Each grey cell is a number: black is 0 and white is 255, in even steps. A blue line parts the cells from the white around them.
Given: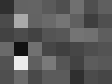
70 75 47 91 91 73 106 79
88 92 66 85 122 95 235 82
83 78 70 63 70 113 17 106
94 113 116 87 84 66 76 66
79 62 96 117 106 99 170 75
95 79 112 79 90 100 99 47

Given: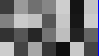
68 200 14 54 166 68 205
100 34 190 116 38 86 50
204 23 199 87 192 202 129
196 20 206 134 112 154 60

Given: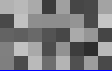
73 157 80 180 110 186 76 127
185 45 61 146 77 169 194 128
69 150 170 71 83 105 95 99
197 74 148 141 141 142 193 73
163 73 70 160 60 170 185 178

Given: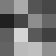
144 191 186 99
64 89 213 94
103 142 69 32
71 84 170 124

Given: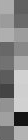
180 105
21 160
209 146
207 68
209 92
169 114
136 104
157 175
105 155
96 173

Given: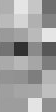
144 228 157 157
191 166 165 159
180 126 145 147
125 166 183 170
87 138 49 115
229 186 163 154
130 176 212 186
111 198 229 175

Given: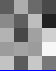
120 200 91 195
247 156 163 156
208 161 71 179
33 190 95 138
73 106 173 93
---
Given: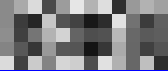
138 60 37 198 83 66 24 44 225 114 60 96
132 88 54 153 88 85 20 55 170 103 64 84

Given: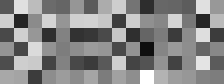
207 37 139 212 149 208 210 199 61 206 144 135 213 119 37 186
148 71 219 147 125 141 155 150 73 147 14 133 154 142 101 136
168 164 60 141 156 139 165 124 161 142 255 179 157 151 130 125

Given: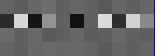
43 214 22 146 97 18 98 219 46 209 136
99 94 103 106 103 104 100 91 100 95 100

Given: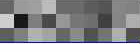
206 24 126 74 151 119 112 64 133 174

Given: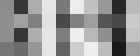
143 160 128 226 74 128 158 85 73 202
118 107 150 229 99 206 237 188 25 158

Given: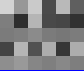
126 46 181 73 70 49
67 181 81 173 54 173

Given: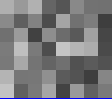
138 95 130 76 165 113 125 62
123 191 122 77 196 180 172 74
180 118 119 144 91 83 62 134
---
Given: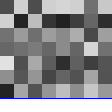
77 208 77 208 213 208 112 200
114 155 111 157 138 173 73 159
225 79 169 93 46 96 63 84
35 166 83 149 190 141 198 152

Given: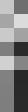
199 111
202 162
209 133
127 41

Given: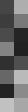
70 174
75 36
48 79
34 138

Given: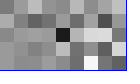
123 155 188 147 139 184 141 164 192
137 154 160 155 27 181 217 219 120
154 140 141 156 139 110 247 117 97

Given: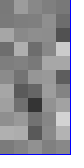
121 156 136 127 120
166 137 142 141 81
126 129 121 167 167
166 90 102 157 131
143 153 114 134 211
123 132 145 128 136

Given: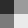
44 155
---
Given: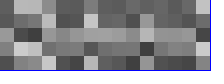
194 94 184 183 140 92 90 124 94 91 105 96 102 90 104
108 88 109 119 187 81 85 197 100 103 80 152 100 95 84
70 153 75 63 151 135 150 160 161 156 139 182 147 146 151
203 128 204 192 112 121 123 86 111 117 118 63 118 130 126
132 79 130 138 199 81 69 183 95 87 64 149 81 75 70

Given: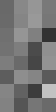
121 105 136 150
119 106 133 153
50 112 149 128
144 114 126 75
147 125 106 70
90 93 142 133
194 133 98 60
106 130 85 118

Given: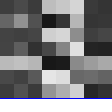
52 62 74 59 189 199 213 58
55 101 145 81 23 52 182 53
70 67 64 69 207 214 141 63
34 68 94 49 72 132 224 36
169 186 192 182 24 27 138 156
99 73 65 89 229 221 104 108
50 60 81 58 148 174 209 39

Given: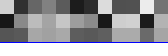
115 208 48 102 129 91 28 44 220 80 81 236
179 22 137 188 164 198 157 139 24 206 209 27
165 85 89 167 161 169 93 89 95 171 171 106

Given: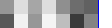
97 150 221 166 221 143 109
132 88 241 151 244 190 58

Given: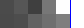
254 75 86 63 119
126 74 77 98 111
